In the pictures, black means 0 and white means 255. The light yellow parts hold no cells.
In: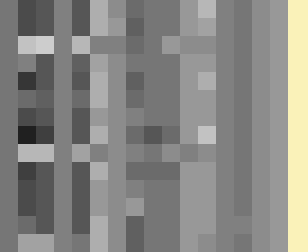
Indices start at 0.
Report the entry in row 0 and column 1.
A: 75
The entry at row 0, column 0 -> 118
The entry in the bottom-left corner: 118
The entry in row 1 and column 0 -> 118
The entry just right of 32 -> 63
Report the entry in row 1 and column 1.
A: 75
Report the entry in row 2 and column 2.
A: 205
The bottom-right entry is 152
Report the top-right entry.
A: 152
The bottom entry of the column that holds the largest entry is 162
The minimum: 32
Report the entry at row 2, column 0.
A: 118
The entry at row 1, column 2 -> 86
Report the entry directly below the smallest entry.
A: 183
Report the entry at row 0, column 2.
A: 86

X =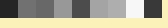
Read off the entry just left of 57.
247
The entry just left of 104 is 113

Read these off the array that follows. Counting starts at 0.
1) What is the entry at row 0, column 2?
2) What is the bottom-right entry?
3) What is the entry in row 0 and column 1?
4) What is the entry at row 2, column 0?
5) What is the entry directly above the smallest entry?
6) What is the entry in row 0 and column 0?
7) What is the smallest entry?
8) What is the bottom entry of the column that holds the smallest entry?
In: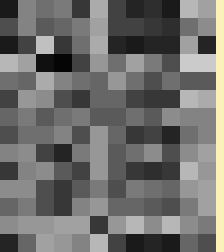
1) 111
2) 78
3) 131
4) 26
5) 55
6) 26
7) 5
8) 151

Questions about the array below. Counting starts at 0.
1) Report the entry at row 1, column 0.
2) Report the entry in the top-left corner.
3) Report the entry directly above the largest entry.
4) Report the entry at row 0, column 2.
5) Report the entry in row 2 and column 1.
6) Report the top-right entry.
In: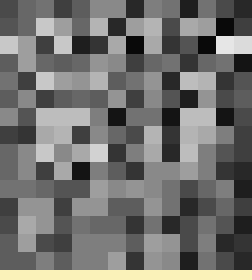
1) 84
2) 74
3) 9
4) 114
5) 158
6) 40

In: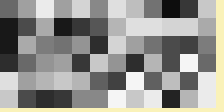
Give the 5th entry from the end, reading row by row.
200
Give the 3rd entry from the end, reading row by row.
35
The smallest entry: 13
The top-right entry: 200
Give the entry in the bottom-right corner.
235
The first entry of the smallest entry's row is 105
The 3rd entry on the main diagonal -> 124
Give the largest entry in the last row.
245
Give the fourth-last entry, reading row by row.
235
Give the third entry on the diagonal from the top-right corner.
75
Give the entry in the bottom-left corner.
200
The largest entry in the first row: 235
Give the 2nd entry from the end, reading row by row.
181
